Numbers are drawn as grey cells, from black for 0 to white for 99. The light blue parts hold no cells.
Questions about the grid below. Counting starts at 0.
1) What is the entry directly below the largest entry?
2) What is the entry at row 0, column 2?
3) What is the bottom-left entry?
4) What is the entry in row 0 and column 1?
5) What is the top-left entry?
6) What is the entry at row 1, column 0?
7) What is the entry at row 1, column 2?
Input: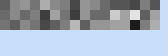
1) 11
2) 58
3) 45
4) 53
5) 37
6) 41
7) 41

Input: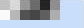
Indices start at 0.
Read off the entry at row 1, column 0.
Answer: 97
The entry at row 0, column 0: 75
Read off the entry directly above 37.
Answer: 14
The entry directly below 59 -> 32

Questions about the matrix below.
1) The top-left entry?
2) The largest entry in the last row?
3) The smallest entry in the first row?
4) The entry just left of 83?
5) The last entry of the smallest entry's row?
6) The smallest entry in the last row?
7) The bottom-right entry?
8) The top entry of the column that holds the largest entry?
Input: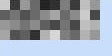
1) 79
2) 83
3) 14
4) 69
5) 59
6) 19
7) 59
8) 19

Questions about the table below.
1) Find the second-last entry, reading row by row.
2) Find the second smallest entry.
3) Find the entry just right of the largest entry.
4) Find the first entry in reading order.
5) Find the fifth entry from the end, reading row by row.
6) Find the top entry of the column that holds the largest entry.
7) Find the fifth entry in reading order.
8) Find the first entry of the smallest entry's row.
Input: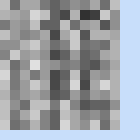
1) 43
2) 24
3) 60
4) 74
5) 65
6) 65
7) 47
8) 69

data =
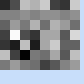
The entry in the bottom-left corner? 47
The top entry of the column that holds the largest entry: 30
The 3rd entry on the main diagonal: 47
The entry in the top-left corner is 15
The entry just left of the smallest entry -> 25
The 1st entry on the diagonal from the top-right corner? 79
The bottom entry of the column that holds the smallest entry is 47
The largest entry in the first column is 74
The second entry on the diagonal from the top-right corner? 51
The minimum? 1
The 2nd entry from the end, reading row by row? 51
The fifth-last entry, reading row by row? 43
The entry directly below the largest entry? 11
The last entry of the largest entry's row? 84
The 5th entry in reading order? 79
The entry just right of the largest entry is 30
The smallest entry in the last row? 25

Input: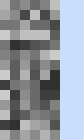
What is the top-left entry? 69
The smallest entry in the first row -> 41
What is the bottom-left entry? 69
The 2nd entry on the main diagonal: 54
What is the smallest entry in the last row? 50
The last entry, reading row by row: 54
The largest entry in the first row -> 74
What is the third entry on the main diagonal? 64
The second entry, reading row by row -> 46
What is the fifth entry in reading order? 50
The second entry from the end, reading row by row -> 69

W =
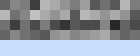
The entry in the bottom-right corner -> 44
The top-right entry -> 48
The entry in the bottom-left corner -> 39
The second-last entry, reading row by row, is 39
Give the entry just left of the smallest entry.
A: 52
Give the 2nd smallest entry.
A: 20
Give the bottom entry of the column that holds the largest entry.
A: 39
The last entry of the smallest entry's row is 29
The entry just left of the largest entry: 52
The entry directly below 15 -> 48
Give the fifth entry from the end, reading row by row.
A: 61
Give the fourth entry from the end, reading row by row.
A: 66
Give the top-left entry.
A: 39
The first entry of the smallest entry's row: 44
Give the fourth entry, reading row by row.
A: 24
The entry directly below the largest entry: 29
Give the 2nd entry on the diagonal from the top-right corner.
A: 57

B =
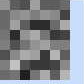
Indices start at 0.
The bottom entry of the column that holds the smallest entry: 12
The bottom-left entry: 41
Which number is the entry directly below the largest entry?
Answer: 45
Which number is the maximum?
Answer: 75
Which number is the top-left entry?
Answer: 57
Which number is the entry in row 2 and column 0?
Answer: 41
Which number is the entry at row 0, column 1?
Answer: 36
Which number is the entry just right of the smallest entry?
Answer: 45
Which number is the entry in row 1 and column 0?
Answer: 41
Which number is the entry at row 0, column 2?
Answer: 31
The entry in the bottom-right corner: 70
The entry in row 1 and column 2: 57
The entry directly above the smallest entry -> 31

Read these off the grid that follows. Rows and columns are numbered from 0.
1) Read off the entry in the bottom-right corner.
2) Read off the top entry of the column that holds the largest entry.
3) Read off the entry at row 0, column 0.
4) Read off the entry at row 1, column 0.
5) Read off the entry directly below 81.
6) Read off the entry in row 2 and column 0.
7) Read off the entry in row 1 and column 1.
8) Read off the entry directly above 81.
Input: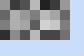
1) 44
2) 13
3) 59
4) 40
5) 27
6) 49
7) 68
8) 72

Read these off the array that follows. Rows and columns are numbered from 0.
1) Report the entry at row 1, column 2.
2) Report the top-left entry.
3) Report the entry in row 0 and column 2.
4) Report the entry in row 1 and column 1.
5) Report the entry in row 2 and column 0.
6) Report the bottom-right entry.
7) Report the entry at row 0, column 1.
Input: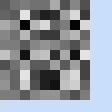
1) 88
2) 35
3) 48
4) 35
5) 66
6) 48
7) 44

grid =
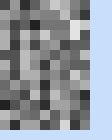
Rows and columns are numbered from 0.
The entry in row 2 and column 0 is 54
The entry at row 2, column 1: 27
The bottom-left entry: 59
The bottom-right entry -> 50
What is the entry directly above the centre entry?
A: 50
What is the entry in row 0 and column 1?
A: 59
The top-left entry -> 27
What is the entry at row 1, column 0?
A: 63
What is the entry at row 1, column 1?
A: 54
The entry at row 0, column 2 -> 18
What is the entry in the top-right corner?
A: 37
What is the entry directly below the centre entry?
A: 45
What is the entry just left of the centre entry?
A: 54
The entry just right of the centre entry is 63
